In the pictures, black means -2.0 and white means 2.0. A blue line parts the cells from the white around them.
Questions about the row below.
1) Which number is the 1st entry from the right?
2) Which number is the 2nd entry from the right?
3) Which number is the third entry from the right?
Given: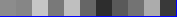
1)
-1.1
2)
0.7
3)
-0.2

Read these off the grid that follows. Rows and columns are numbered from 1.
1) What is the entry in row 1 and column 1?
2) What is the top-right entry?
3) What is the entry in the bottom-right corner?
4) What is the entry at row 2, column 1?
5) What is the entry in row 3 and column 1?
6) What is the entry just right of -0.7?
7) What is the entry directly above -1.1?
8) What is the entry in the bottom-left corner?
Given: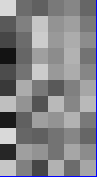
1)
1.4
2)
-0.4
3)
0.6
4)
-0.6
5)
-0.9
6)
0.9
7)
-0.8
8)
1.1

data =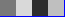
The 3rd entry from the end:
1.4
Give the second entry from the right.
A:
-1.3
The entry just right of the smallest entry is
1.0

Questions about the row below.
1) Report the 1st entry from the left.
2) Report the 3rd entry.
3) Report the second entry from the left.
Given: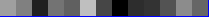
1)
0.5
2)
-1.5
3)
0.0

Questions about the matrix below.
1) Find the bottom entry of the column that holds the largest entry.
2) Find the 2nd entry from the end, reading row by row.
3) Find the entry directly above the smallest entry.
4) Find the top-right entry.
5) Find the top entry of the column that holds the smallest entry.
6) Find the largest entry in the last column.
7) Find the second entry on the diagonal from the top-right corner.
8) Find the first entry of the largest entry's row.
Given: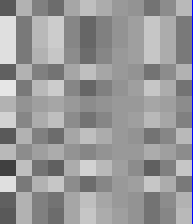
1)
-0.6
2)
0.1
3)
0.9
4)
0.9
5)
-0.6
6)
1.1
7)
0.7
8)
1.6

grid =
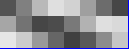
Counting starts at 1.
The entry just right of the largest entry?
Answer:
1.2
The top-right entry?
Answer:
-0.9
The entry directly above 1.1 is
1.4
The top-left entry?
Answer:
-0.7
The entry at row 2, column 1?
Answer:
0.6
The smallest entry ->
-1.0
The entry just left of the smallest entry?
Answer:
-0.4

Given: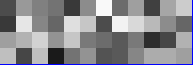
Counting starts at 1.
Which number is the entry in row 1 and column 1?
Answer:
-0.8
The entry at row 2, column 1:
-1.1
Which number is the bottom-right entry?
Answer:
0.5
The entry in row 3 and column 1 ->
0.5
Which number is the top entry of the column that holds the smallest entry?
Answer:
-0.2
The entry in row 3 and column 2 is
0.8
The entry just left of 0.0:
0.4
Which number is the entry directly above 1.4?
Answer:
0.5
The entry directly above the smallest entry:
0.3
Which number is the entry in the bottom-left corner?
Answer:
1.0
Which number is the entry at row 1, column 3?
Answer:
0.0
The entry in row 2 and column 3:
0.1
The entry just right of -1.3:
-0.9
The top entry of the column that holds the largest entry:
1.9

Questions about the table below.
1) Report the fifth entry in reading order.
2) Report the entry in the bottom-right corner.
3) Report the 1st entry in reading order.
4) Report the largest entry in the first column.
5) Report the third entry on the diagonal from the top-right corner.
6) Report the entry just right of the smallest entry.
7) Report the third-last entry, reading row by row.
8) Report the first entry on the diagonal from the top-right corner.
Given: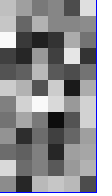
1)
-0.8
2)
-0.8
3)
1.0
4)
1.9
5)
-1.2
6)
-0.7
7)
1.1
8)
1.5
